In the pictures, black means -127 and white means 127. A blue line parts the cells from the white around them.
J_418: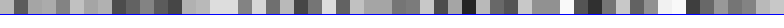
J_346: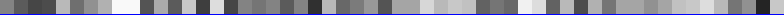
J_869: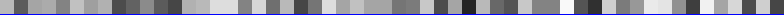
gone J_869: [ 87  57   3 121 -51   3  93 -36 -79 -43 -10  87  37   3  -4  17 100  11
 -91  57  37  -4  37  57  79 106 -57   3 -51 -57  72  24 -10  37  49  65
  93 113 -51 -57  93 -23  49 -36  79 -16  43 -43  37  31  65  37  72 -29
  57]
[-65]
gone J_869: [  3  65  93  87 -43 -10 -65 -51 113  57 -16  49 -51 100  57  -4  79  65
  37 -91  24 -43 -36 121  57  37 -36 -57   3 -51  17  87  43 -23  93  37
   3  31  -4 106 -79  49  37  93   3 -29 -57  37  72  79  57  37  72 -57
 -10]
[11]
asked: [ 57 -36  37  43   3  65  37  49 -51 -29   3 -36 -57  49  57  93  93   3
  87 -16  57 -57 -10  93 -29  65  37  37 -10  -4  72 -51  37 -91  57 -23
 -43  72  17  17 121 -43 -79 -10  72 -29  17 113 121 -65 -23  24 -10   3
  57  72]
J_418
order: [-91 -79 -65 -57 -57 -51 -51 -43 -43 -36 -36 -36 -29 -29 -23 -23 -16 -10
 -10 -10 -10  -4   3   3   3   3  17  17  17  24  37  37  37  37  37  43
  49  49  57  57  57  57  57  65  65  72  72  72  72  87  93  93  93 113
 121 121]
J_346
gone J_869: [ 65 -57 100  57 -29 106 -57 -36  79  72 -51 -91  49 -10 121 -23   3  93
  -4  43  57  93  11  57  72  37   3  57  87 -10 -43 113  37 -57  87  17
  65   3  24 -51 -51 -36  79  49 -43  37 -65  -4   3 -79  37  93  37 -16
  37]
[31]
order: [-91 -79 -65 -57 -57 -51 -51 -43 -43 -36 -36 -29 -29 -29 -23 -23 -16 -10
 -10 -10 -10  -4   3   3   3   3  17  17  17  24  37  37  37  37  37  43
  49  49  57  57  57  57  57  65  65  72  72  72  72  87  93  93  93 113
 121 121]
J_418
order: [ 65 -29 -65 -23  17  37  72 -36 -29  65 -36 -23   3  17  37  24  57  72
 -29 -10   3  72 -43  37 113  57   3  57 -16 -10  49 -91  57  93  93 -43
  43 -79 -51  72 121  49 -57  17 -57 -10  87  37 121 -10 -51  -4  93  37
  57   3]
J_418

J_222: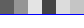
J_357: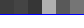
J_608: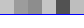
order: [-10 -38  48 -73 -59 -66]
J_357
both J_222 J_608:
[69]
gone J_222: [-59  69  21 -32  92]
[100]
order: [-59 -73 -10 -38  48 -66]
J_357
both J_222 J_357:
[-59]
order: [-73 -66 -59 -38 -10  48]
J_357
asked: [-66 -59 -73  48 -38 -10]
J_357

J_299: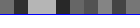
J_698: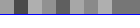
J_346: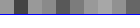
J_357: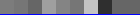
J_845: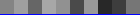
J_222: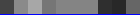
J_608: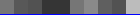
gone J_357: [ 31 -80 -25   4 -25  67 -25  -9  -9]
[-3]
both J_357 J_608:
[-9]
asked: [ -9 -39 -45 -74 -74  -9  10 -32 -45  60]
J_608
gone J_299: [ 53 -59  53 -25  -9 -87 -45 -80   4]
[-17]

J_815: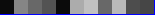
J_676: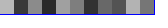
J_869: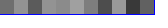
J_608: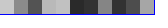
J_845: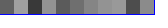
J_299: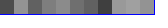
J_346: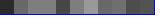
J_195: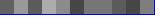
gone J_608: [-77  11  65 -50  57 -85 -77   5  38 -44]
[73]
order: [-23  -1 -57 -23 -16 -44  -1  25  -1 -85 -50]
J_346
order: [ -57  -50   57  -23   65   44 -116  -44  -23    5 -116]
J_815
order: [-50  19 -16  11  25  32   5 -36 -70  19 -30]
J_845
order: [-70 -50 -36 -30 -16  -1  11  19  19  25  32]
J_869
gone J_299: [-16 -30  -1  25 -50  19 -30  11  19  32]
[-64]

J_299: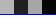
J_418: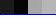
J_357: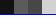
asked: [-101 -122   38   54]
J_418
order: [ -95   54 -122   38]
J_299
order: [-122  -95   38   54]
J_299

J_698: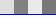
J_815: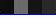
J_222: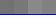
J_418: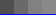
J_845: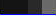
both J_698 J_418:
[1]
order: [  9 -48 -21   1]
J_418
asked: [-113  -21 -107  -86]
J_815
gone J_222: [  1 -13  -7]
[9]
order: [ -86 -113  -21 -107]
J_815

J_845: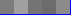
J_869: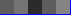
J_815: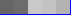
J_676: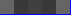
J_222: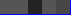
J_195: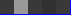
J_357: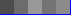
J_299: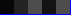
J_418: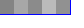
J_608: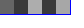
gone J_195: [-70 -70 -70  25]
[-78]
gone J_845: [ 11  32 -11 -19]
[-3]
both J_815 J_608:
[-26]
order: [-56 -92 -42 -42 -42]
J_222
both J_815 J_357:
[-19]

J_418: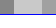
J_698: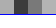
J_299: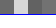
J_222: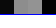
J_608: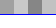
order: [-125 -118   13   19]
J_222
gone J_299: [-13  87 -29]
[-21]
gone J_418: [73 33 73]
[6]
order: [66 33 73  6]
J_608

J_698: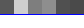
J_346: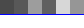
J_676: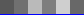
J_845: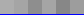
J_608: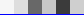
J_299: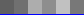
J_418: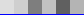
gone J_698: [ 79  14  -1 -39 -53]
[-47]
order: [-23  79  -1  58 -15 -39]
J_676
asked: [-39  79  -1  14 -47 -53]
J_698
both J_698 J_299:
[14]

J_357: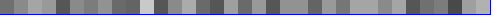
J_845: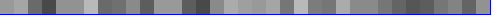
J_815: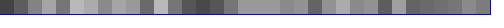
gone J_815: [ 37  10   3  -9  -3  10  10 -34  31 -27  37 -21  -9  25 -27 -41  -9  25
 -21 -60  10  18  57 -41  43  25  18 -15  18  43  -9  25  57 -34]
[-54]
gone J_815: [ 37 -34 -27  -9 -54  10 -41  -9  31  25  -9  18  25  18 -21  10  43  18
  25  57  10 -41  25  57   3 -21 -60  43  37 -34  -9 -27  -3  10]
[-15]
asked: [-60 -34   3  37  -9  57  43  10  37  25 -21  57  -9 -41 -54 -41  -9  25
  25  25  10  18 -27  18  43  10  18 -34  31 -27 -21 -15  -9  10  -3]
J_815
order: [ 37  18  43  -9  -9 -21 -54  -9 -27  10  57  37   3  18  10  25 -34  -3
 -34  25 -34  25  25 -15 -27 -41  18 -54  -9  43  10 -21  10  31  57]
J_845
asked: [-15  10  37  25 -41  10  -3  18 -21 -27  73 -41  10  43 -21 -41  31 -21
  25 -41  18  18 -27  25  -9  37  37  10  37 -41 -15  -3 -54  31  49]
J_357

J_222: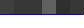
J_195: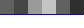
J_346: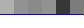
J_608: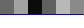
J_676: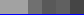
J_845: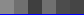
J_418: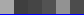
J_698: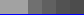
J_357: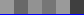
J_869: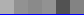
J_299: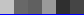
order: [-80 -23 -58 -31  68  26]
J_299
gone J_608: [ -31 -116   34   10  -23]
[56]
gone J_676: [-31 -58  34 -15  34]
[-38]
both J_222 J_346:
[-72]
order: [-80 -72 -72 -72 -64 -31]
J_222

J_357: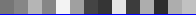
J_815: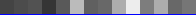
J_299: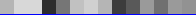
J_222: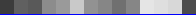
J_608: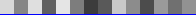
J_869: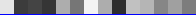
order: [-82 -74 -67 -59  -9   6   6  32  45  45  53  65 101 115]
J_357
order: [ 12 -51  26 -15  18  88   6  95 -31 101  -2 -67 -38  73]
J_608

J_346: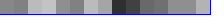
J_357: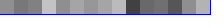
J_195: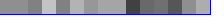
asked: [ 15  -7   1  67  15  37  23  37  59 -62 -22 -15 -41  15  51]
J_357
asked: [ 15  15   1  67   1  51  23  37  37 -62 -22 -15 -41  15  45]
J_195
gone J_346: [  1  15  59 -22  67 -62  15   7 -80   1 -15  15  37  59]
[51]
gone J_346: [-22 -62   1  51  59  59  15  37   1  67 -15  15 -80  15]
[7]
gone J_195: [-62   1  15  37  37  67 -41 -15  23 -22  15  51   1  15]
[45]

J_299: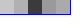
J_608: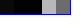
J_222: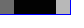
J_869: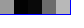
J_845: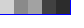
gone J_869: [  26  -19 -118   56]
[-125]
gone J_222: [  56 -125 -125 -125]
[-19]
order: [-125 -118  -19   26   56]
J_869
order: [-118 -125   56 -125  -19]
J_608
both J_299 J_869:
[26]

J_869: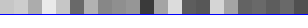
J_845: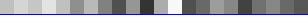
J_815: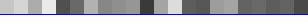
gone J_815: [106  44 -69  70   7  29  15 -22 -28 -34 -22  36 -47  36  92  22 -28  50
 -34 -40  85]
[-53]
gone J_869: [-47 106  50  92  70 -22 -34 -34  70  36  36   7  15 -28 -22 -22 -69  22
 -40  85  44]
[77]
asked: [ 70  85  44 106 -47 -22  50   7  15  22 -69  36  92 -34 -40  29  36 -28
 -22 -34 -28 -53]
J_815
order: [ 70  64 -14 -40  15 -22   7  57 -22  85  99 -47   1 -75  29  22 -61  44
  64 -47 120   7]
J_845

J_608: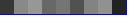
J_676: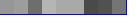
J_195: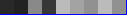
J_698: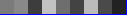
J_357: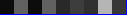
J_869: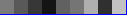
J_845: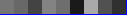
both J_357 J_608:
[-72]
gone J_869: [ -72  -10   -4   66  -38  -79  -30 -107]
[47]

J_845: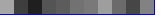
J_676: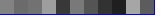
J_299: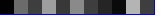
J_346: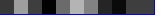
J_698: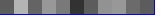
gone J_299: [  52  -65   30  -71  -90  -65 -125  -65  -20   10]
[-117]
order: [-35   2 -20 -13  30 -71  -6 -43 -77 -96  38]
J_676
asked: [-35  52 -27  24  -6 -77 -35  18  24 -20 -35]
J_698
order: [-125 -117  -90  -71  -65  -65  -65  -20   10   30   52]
J_299

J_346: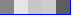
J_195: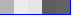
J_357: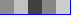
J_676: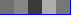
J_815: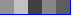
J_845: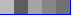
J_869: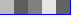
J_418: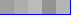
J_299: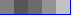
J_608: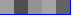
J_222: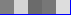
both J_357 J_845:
[6]
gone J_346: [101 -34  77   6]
[71]
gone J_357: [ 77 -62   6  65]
[12]
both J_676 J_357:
[6]
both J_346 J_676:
[6]

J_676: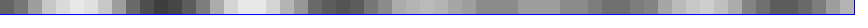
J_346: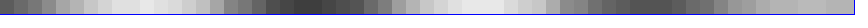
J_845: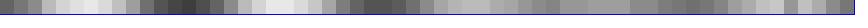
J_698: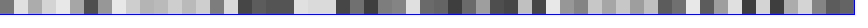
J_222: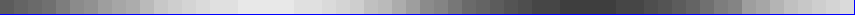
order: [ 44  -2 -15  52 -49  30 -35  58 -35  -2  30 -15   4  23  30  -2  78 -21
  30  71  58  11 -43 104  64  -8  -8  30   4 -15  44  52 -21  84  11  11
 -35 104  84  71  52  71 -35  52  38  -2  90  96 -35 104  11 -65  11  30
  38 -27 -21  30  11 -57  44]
J_676
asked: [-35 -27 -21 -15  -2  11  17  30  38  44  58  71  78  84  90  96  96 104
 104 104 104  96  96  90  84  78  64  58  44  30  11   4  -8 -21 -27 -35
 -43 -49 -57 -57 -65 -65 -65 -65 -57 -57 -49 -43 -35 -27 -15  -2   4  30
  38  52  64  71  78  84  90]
J_222
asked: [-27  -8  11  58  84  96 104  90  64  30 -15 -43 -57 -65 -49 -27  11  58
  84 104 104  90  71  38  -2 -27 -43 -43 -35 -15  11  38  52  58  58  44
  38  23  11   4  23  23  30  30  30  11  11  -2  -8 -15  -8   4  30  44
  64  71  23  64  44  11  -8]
J_845
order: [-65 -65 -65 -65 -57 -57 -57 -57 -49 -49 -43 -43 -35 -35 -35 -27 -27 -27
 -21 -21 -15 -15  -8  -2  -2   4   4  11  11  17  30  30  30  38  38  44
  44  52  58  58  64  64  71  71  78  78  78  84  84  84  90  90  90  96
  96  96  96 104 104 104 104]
J_222
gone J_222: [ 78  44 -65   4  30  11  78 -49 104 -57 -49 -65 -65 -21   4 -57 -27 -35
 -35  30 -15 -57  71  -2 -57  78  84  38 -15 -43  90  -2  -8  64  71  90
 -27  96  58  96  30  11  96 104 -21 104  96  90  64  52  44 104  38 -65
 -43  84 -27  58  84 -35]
[17]

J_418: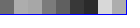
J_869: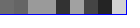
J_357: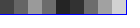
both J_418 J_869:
[-19]
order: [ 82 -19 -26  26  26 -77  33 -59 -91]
J_869
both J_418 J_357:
[-19]
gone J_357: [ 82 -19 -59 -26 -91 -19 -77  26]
[33]
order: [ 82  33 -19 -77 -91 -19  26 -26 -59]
J_357
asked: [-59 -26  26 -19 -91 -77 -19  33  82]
J_357

